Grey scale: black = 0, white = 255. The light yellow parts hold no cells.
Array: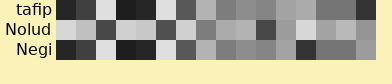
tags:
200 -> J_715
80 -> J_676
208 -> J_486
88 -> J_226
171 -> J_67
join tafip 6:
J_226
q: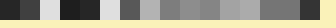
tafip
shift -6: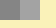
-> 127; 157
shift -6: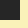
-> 32
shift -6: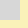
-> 209

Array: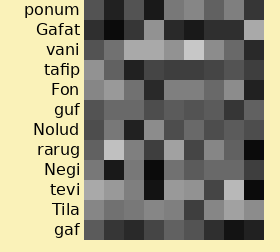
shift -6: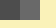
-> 71; 99
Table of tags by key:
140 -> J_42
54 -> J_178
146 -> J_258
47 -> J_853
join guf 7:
J_178

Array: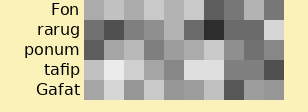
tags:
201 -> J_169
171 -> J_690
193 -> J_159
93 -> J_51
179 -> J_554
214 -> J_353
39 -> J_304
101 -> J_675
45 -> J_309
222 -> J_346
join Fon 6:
J_51
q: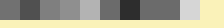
rarug

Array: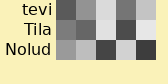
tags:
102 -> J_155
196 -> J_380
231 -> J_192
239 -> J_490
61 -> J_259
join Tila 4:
J_192
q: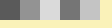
tevi
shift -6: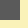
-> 84
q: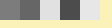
Tila
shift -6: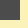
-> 70

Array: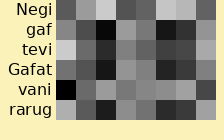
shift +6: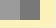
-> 161; 126
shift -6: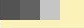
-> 77; 92; 191
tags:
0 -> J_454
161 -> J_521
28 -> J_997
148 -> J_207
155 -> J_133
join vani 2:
J_133
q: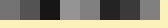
Gafat

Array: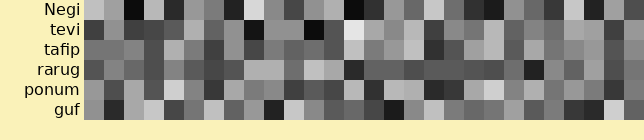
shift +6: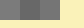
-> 129; 110; 123
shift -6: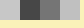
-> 193; 65; 111; 186
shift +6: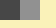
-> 77; 151
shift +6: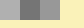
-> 182; 123; 158
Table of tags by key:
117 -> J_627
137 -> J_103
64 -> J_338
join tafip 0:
J_627
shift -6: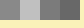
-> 131; 186; 117; 98
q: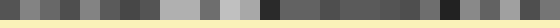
rarug

